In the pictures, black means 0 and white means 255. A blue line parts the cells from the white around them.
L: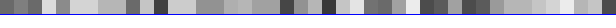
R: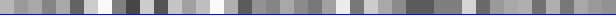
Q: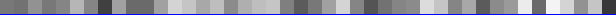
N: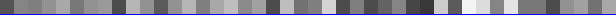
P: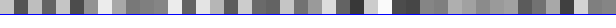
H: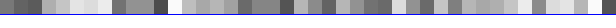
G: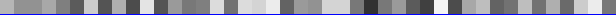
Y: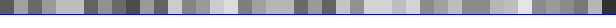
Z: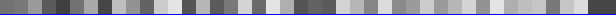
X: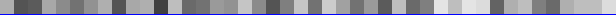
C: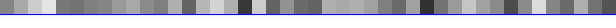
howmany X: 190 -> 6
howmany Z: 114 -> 2
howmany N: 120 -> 3
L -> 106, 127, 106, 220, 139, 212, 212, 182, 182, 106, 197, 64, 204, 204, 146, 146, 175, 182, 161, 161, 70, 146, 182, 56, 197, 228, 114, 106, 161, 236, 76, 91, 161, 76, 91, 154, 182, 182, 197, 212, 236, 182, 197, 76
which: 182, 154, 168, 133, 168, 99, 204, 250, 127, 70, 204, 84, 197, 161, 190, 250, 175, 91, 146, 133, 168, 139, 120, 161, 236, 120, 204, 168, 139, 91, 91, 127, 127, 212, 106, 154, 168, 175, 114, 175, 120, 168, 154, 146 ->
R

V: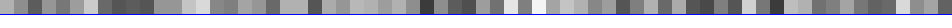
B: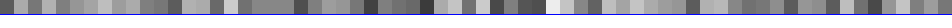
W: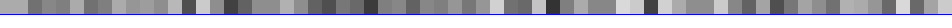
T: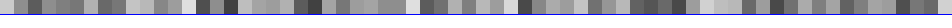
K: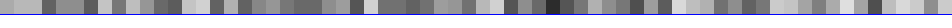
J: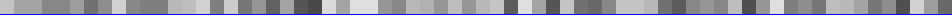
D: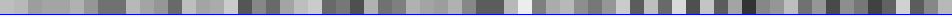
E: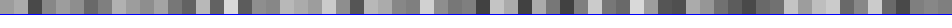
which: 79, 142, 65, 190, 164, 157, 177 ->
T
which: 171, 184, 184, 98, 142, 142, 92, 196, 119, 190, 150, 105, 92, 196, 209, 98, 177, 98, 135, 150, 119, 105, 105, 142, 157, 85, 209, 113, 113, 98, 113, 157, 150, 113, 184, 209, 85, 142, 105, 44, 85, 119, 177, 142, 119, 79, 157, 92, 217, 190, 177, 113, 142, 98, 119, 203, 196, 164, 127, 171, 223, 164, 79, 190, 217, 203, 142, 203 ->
K
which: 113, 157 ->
K
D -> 190, 184, 157, 164, 164, 177, 150, 113, 113, 184, 164, 150, 105, 190, 164, 171, 203, 85, 135, 105, 164, 190, 203, 105, 119, 79, 177, 113, 127, 177, 164, 157, 177, 135, 92, 92, 184, 237, 127, 171, 184, 142, 119, 150, 203, 92, 190, 105, 217, 79, 196, 92, 164, 51, 135, 150, 190, 113, 150, 73, 142, 119, 65, 98, 209, 92, 135, 184
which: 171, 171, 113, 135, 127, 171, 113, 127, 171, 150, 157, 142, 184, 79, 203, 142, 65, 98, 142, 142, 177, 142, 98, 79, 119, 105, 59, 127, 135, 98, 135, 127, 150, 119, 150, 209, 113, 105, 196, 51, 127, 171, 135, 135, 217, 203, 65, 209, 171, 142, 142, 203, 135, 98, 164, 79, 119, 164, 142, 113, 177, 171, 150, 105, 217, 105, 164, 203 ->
W

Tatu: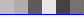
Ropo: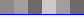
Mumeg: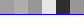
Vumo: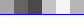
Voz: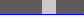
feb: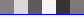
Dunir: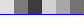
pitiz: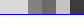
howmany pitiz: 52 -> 0
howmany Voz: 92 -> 5
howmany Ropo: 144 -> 0
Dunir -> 224, 122, 59, 209, 167, 115
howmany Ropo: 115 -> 0
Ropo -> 138, 159, 107, 201, 159, 107
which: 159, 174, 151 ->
Mumeg

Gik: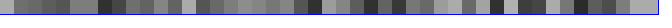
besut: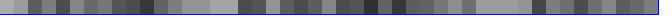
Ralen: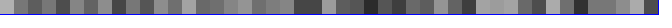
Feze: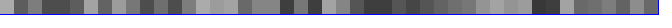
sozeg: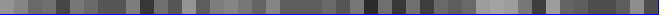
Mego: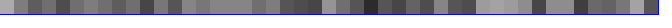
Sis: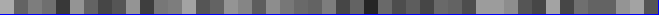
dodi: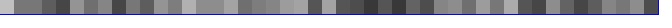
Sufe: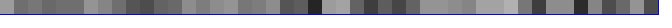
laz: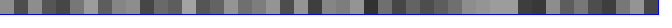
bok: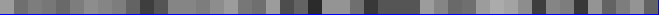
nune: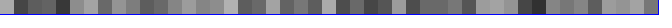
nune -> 171, 70, 93, 99, 56, 141, 163, 105, 148, 125, 93, 105, 133, 156, 133, 141, 177, 93, 105, 163, 99, 119, 93, 171, 77, 105, 70, 85, 156, 77, 105, 105, 119, 85, 156, 163, 148, 70, 49, 133, 119, 133, 93, 156, 148, 163, 119
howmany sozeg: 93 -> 7
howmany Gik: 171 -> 6
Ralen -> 177, 119, 93, 119, 77, 133, 99, 141, 70, 119, 85, 141, 111, 163, 105, 111, 133, 148, 111, 125, 133, 70, 70, 156, 93, 85, 43, 85, 62, 105, 93, 148, 99, 62, 163, 156, 163, 105, 77, 171, 111, 49, 119, 119, 141, 171, 77
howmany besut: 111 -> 3
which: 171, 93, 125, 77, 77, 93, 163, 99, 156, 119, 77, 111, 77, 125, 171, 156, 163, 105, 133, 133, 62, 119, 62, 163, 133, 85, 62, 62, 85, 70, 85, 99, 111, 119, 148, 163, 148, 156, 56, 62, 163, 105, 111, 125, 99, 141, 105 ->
Feze
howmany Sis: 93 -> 2

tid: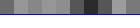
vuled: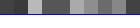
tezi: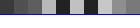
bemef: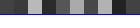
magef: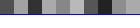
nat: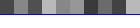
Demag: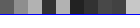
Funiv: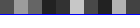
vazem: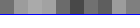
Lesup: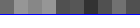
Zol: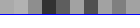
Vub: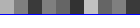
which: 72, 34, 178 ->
Funiv
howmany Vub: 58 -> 2
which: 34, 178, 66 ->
Funiv
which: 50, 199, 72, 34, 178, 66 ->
Funiv
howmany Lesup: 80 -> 3

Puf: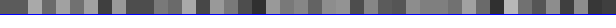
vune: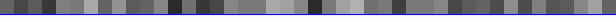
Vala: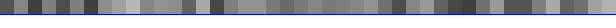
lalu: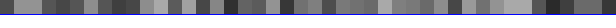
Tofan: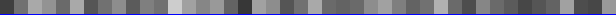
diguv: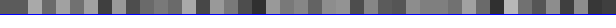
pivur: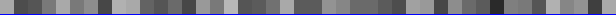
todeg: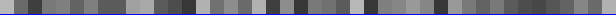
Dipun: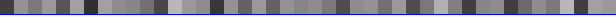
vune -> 99, 71, 91, 55, 127, 121, 169, 99, 147, 91, 99, 134, 42, 113, 55, 71, 134, 121, 121, 169, 161, 134, 42, 121, 161, 177, 113, 121, 63, 121, 121, 134, 71, 91, 99, 77, 141, 77, 127, 85, 91, 134, 161, 99
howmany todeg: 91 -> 5
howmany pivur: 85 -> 4
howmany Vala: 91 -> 0
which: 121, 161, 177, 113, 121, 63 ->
vune

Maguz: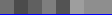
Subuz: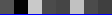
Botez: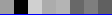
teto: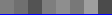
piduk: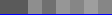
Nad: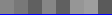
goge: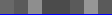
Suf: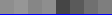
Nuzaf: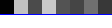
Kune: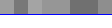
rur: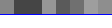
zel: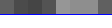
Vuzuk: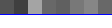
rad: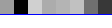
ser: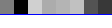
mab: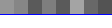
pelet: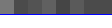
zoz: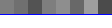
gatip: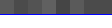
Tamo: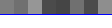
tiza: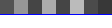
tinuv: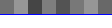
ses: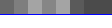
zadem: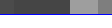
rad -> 158, 2, 208, 172, 180, 193, 112, 56
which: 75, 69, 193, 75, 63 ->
Subuz
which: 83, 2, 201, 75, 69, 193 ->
Subuz
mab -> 150, 134, 90, 126, 90, 164, 104, 83
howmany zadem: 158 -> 2

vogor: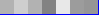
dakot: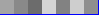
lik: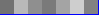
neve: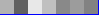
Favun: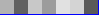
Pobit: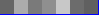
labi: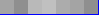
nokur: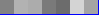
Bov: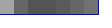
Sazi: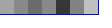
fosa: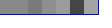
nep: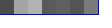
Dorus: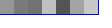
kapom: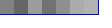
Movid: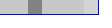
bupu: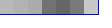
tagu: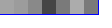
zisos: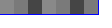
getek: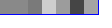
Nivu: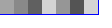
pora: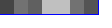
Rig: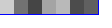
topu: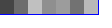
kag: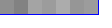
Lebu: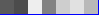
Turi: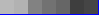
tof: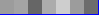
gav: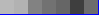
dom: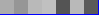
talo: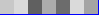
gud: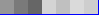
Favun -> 178, 96, 200, 156, 225, 212, 90
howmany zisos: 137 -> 2
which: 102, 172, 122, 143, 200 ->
Pobit
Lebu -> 90, 76, 238, 130, 206, 225, 185
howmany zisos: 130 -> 0
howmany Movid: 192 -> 0

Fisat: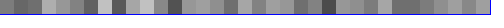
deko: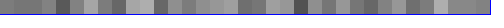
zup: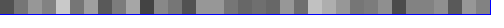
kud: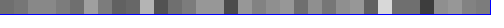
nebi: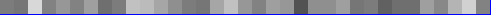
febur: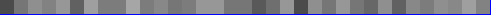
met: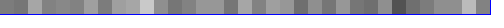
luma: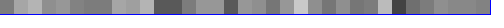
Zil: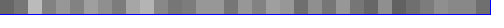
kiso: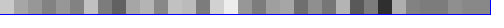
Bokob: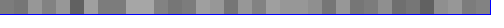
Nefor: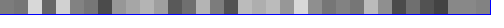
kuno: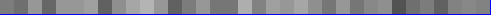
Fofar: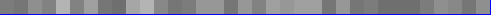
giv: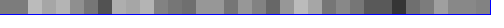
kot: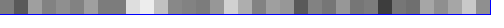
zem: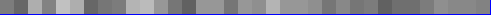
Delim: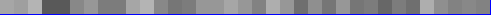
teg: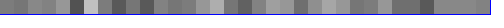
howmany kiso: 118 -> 1
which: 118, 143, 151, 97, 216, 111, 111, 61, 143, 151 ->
kud
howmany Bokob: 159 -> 3
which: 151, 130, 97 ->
Fisat
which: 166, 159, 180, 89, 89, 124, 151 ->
luma

